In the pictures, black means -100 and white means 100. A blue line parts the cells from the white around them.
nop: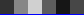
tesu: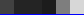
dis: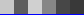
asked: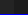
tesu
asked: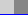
dis
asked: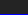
tesu
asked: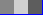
nop

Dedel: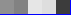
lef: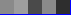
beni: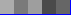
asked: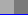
beni
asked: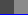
lef
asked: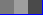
beni

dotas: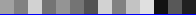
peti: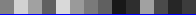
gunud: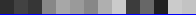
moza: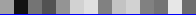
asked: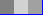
peti
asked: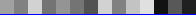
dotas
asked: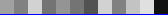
dotas
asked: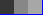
gunud
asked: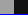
moza
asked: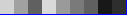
peti
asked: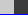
gunud

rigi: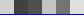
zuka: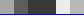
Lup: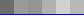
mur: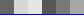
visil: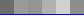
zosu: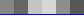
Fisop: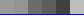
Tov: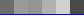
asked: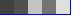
rigi
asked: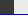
zuka
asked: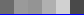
Tov
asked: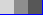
zosu
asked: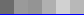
Lup
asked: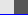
mur

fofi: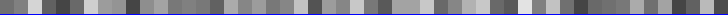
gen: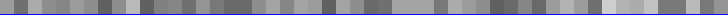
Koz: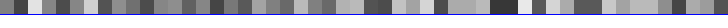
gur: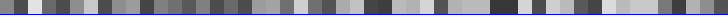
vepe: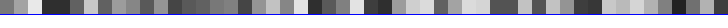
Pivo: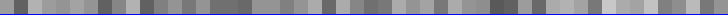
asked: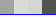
vepe
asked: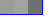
gur
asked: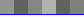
Pivo

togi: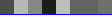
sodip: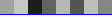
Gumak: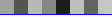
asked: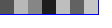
Gumak
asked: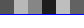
Gumak
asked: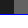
sodip
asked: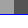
Gumak
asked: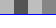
sodip
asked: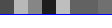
togi
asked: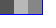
Gumak

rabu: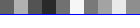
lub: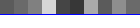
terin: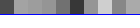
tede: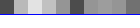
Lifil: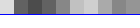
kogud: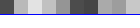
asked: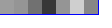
terin
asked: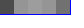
tede
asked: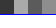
lub
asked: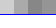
Lifil
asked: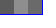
lub
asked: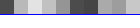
kogud
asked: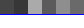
lub

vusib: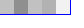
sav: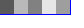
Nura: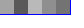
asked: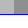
Nura
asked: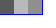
Nura
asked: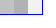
vusib
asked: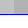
vusib
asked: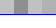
vusib

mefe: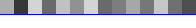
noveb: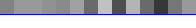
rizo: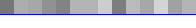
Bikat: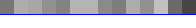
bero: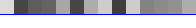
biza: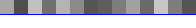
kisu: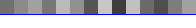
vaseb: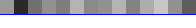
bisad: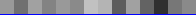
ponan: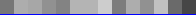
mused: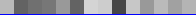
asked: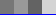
mused
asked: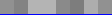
Bikat
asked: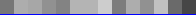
ponan
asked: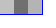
biza

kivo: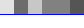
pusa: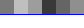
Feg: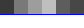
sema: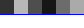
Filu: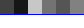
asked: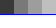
Feg
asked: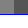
kivo
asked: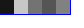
Filu
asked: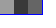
pusa

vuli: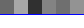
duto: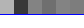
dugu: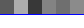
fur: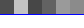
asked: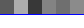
dugu
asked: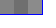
dugu
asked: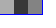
dugu
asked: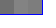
duto
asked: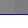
duto
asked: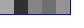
vuli
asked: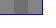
duto

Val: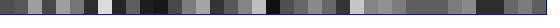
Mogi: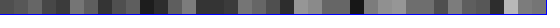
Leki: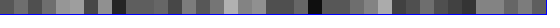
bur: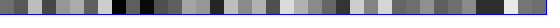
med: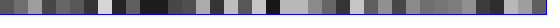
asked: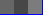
Leki
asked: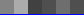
Leki
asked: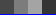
Val

